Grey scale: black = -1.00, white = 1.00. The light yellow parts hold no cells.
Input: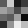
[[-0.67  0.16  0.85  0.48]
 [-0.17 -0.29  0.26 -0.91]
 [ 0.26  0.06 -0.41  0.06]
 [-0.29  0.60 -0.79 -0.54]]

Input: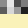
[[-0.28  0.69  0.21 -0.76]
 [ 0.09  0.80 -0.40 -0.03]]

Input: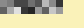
[[-0.24  0.33  0.75 -0.58 -0.71  0.21 -0.24  0.55  0.21]
 [ 0.08 -0.03 -0.45 -0.45 -0.13 -0.35  0.45  0.08 -0.58]]

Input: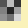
[[ 0.14 -0.11  0.69]
 [ 0.01 -0.71  0.27]
 [-0.35  0.48 -0.60]]

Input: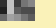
[[-0.18  0.26  0.15 -0.08 -0.28]
 [-0.75  0.52 -0.28 -0.40 -0.40]
 [-0.62  0.52 -0.52 -0.08  0.05]]

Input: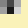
[[ 0.25 -0.80  0.67]
 [ 0.02 -0.44  0.35]]
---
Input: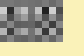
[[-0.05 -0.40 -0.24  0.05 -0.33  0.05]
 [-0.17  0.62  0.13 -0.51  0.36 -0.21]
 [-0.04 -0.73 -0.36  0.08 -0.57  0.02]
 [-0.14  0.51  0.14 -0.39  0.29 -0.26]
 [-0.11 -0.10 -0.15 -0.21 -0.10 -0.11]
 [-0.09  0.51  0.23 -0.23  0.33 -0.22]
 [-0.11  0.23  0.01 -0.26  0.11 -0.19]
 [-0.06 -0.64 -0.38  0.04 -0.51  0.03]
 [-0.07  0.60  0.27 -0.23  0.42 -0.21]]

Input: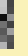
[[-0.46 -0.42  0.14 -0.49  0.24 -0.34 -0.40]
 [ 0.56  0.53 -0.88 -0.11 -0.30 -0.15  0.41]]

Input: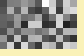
[[ 0.30  0.71 -0.39 -0.53  0.42 -0.60  0.56]
 [ 0.63  0.58  0.03 -0.75  0.43 -0.36  0.68]
 [-0.31 -0.54  0.64  0.69 -0.33  0.47 -0.43]
 [ 0.59  0.69 -0.08 -0.57  0.49 -0.47  0.42]
 [ 0.98 -0.22 -0.48 -0.64  0.02 -0.33  0.55]
 [-0.31 -0.54  0.31  0.61 -0.11  0.43 -0.57]
 [ 0.04 -0.40 -0.04  0.61  0.11  0.39 -0.19]
 [ 0.19  0.43 -0.13 -0.67  0.13 -0.46  0.70]
 [ 0.00 -0.27  0.21  0.18 -0.26  0.51 -0.58]
 [-0.01  0.37 -0.15 -0.35  0.13 -0.47  0.65]
 [-0.43 -0.33 -0.22 -0.24 -0.37  0.19 -0.13]]

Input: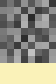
[[-0.57  0.14 -0.35 -0.29  0.05  0.18 -0.42  0.19  0.23]
 [ 0.29 -0.36  0.37  0.32 -0.24 -0.43  0.30 -0.36 -0.38]
 [ 0.07 -0.51  0.07  0.28 -0.40 -0.32  0.27 -0.21 -0.53]
 [-0.31  0.15 -0.66 -0.44 -0.26  0.27 -0.31  0.51  0.17]
 [ 0.14 -0.47  0.30  0.38 -0.34 -0.65  0.15 -0.38 -0.49]
 [-0.39  0.19 -0.34 -0.52  0.14  0.22 -0.54  0.28  0.36]
 [-0.10  0.06  0.14 -0.20  0.12 -0.25 -0.16 -0.35 -0.11]
 [-0.35  0.03 -0.32 -0.39 -0.05 -0.10 -0.35  0.14  0.19]]

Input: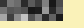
[[-0.41 -0.27 -0.79]
 [-0.81 -0.68 -0.23]
 [ 0.00  0.20 -0.66]
 [-0.53 -0.77 -0.02]
 [-0.29 -0.81 -0.36]
 [-0.66 -0.35  0.52]
 [-0.15 -0.28  0.10]
 [-0.05 -0.33 -0.50]
 [-0.58 -0.09  0.30]]

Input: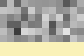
[[ 0.34  0.17  0.59  0.37  0.07  0.32]
 [-0.04  0.46  0.40  0.45  0.13  0.54]
 [-0.31  0.18 -0.16  0.05  0.78 -0.06]
 [ 0.11  0.14  0.62  0.26  0.42  0.13]
 [ 0.19  0.46  0.30 -0.34 -0.22  0.19]
 [ 0.16  0.39  0.65  0.53  0.38  0.45]
 [ 0.18  0.18 -0.05 -0.01  0.48 -0.04]
 [ 0.20  0.59  0.21 -0.04  0.61  0.24]
 [ 0.31 -0.09 -0.23  0.22  0.69  0.09]
 [-0.20  0.40  0.16 -0.25 -0.53  0.05]
 [ 0.46  0.48  0.03 -0.24  0.22  0.26]
 [-0.11  0.53  0.24  0.24  0.48  0.36]]

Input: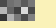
[[-0.07 -0.42  0.00]
 [-0.29  0.71 -0.40]
 [-0.04 -0.50 -0.05]
 [-0.12 -0.21  0.37]
 [-0.41  0.42 -0.59]]

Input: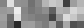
[[ 0.42  0.55  0.33 -0.28]
 [ 0.24  0.68  0.56 -0.37]
 [-0.51  0.33  0.71  0.31]
 [ 0.50  0.39  0.17 -0.27]
 [ 0.58 -0.24 -0.46  0.26]
 [ 0.42  0.11 -0.04 -0.02]
 [ 0.06  0.01 -0.04  0.08]
 [-0.11 -0.07  0.03  0.25]
 [ 0.12  0.05  0.08  0.23]
 [ 0.14  0.86  0.74 -0.67]
 [ 0.75  0.23 -0.15 -0.21]
 [ 0.03  0.19  0.25  0.19]]
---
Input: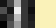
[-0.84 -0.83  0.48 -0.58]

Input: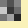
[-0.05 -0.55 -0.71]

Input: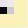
[0.80 0.59]

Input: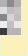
[0.40 0.48 0.50]

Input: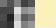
[-0.10 -0.44  0.50  0.01]

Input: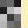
[-0.24  0.44 -0.07]

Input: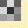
[-0.27 -0.64 -0.03]
